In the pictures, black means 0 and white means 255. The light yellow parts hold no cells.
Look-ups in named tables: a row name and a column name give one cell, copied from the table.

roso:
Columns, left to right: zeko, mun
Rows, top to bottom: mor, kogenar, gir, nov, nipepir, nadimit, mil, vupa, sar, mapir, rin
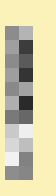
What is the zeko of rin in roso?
141
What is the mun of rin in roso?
134
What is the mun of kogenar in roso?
60
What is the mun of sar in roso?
190
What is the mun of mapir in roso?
130
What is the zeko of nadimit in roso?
175
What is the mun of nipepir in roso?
163
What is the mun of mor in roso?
180
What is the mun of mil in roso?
103
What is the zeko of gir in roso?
139
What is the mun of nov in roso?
52
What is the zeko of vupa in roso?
201
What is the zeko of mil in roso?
121
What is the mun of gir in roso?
90
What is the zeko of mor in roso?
140
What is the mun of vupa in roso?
239
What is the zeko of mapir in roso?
242
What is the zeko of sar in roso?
215
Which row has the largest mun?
vupa

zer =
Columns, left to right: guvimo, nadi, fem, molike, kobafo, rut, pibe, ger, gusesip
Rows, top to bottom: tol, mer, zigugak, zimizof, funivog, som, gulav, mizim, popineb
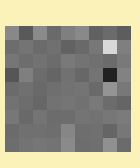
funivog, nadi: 112
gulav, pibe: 114
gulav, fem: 116
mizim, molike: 110
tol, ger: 107
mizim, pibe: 112
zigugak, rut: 115
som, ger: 108
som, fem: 103
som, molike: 114
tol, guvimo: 136
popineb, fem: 118
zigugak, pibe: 112
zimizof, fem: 108
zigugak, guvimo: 118
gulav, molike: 108
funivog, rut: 116
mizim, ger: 101

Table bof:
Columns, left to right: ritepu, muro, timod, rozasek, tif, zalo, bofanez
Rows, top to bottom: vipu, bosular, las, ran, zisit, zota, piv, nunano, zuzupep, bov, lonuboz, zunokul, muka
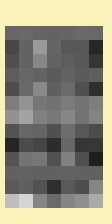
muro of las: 99
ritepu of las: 79
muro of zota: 147
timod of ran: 99
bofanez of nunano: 76
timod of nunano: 100
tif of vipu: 101
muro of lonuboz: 98
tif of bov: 129
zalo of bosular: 87
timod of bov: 119
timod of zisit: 137
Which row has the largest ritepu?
muka

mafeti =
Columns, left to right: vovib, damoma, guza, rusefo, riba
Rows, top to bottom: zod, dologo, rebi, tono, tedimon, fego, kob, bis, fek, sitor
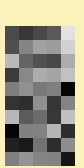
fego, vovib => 51
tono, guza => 172
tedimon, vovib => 125
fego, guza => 144
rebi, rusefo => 72
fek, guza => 115
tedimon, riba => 5
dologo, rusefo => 156
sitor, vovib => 128
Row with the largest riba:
zod

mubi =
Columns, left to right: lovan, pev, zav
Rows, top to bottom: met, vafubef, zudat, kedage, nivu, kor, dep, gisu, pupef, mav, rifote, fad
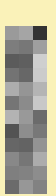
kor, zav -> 200
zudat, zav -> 207
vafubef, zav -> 159
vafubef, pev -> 119
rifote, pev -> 130
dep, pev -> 153
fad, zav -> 130
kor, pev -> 139
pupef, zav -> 147
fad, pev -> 151
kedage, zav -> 203
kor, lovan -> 117
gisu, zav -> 120

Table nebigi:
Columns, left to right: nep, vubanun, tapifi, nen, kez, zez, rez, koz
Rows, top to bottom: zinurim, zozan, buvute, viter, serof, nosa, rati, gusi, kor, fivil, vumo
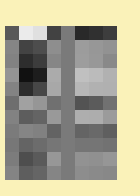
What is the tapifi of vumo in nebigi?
101
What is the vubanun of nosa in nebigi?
161
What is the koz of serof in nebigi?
176
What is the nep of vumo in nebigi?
132
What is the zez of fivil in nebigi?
146
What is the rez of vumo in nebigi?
138
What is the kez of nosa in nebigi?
122
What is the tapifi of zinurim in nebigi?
224
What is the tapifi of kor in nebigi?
108
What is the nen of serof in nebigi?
168
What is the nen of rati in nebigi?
153
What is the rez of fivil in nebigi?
144

